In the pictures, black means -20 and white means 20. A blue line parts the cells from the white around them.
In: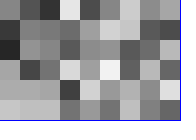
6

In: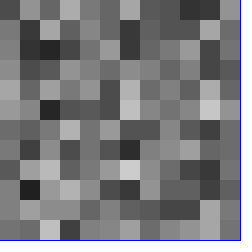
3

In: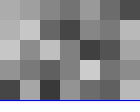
-8

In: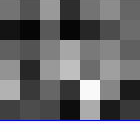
-4

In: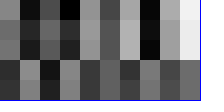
18
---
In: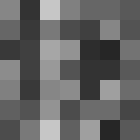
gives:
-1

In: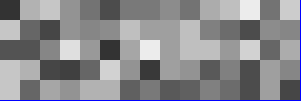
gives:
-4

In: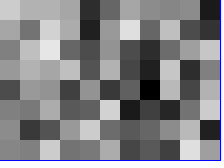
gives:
0

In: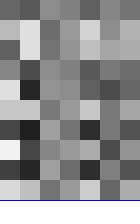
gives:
10

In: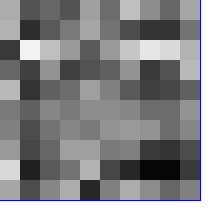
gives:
-8

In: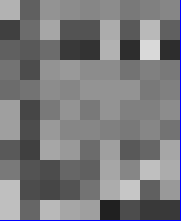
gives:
-4

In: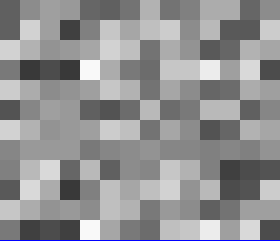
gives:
-10
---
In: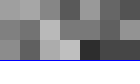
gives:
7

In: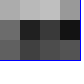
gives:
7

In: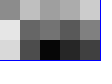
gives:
12

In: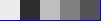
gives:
0

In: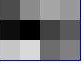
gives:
6

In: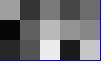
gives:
9

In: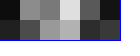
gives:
4

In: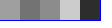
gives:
2

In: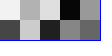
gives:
12
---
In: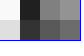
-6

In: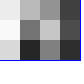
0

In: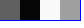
19

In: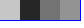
-2

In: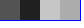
11

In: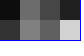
-5

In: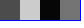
-19
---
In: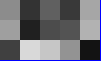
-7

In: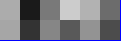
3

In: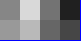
-4

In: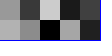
6

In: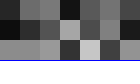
0

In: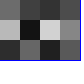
13
